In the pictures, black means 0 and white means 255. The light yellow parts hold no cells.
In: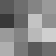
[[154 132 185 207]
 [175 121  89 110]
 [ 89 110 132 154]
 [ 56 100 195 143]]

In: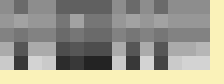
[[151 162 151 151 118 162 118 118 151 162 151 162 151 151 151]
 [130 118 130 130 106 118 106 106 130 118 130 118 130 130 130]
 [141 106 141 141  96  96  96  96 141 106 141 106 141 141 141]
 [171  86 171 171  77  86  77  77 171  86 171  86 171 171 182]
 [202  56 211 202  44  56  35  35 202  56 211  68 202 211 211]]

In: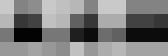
[[152 152 163 152 141 192 152 172 183 163 163 163]
 [201 131 141 201 192 183 131 201 201 131 131 131]
 [183  55  66 192 183  97  55 172 172  66  66  55]
 [119   3   3 119 119  31  12 109  97  12  12  12]]

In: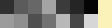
[[155 143  79 114 184  70 214]
 [ 47  91 103 164  59  37   5]]

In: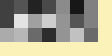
[[ 64 227 160 205 148  84 128]
 [171 183 106  44 148 193 106]
 [ 64  84  34  73 139  23 128]]

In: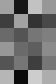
[[ 62 162  51  73]
 [ 84 118  62 118]
 [151 106  94 139]
 [106  84 118 127]
 [162  22 194 151]
 [182  11 205 173]]

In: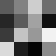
[[ 58 195 152 242]
 [ 91 130 206 110]
 [ 38  91 162  16]
 [218  28   4 140]]

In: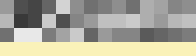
[[112 232 232 124 163 202 101 154 133 133  90 101 112 124]
 [154  79  69 101 211 142 112 124 142 112 174 163 133 142]
 [183  57  69 202  79 133 154 192 192 202 174 154 183 192]]

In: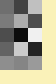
[[ 99 203  35]
 [123 172  77]
 [142 133 154]
 [111  66 192]
 [ 77  12 240]]
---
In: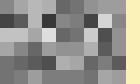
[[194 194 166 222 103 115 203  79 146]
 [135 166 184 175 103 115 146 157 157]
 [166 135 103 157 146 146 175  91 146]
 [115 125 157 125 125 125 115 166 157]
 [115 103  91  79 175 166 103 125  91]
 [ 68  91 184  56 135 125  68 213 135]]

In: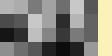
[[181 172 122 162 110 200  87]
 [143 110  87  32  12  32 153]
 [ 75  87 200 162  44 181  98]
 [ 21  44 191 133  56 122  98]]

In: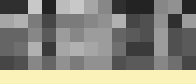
[[166 177 123  70 123 123 135 145 177  70  80 145  47 156]
 [101 111 177  58 166 177 166 156 111  58  58 156  80  90]
 [101 101 135  90 156 135 156 156 101  90  80 156  80  90]
 [ 70  80 135 101 145 123 145 145  80  90  90 135 111  70]
 [ 47  47 200  35 188 200 166 135  47  35  35 135 145  35]]

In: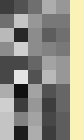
[[ 71 228  82 185 151]
 [140 207 140 130 120]
 [111 196 151 120 120]
 [196 130 163  71  93]
 [ 61  82 111 173 151]
 [ 71  71 102 163 151]
 [207  61 151  61 102]
 [185  39 140  93 111]
 [196  28 173  61  93]
 [173  16 163  82 102]]

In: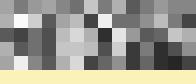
[[176 250 206  90 164 188  68 239 112 112 144 188 123  68]
 [164 239 134  90 176 216  68 102 144  58 102  47  38  68]
 [164 123 153 164 134 112 197 123 176  90 123 153 134 134]
 [176  90 112  80 197 197 188  80 206  58 123  47  80 144]
 [ 90  68 112  80 188 216 176  47 228 153  90 102 197 176]]

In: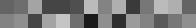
[[131 143  69 164 197 110  26 143  46 155 131  90 119 143]
 [100 110 164  69  69  79 187 131 175  58 119 187 175 100]]

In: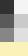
[[ 49 244]
 [134 223]
 [ 90 202]]
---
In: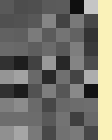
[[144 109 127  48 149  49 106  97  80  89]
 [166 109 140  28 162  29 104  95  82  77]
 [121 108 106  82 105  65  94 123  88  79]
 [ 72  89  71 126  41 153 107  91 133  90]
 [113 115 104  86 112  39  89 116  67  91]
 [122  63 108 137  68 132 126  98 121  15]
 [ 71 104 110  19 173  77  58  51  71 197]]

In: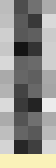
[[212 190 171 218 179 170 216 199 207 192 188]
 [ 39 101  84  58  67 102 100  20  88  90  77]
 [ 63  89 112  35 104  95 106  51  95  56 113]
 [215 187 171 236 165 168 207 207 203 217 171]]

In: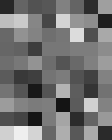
[[208  78 156 116  91 110 102 104 190  39]
 [239  68 131  85  57 120  98 146 202 100]
 [212  21 123  24  63 147  61 131 134  82]
 [103 123 126  84 116 109 119 111  70  87]
 [174 165  20 180 124  84 119 118 212 129]
 [ 88  43  91  93  82 105 125 220 149 100]
 [171 100 208  52  65 128 125  79 141  44]
 [ 42 153 130 114 130 157 140 169  30 159]]

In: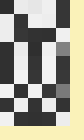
[[241  51 243  48  48  48 237 237  46]
 [ 51 239  51 243 237 234  55  53 235]
 [ 49  51 242  54  52  47  50 240 230]
 [ 51 236  56 242 242 239  49 237 239]
 [237  51 122  56  54 129 240  54  54]]

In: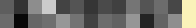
[[107  94]
 [  8  51]
 [102 141]
 [111 203]
 [151  67]
 [115  84]
 [ 65  53]
 [108  74]
 [ 98  64]
 [150 117]
 [ 36  84]
 [ 99 108]
 [142  71]]

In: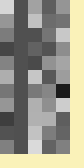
[[128  82  62 150 118 174 131  70 124 150 214]
 [ 80  80  80  80  80  80  80  80  80  80  80]
 [218 194 177 176 121 198  74  98  80 193 162]
 [ 99 125 176 143 134  88 146  83 117 108  94]
 [128 100  94 205  27 157 165 141 200 114 149]]
